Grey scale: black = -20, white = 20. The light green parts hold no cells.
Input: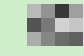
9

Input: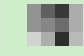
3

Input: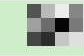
-7

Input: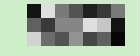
-17

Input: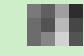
-1

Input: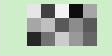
16

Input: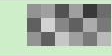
3
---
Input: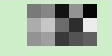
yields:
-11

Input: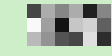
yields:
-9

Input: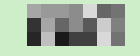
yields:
-10

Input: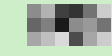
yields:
-8

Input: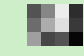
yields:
-9

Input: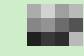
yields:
-11
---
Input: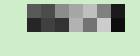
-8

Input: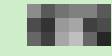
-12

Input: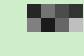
-2

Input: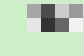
-8

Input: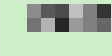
-6

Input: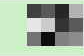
12

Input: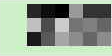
-8

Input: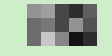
-1
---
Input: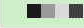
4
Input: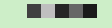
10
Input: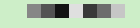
-7
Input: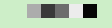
-11
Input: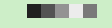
-7
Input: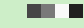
-1
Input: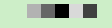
-4
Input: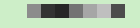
-12
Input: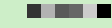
8
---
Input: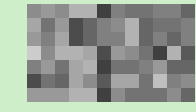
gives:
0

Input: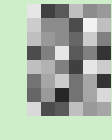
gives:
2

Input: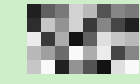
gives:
1

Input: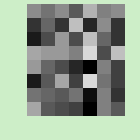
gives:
0

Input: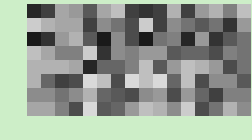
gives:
0

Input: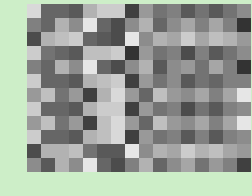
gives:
-2

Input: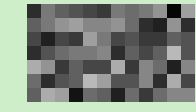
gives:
-19
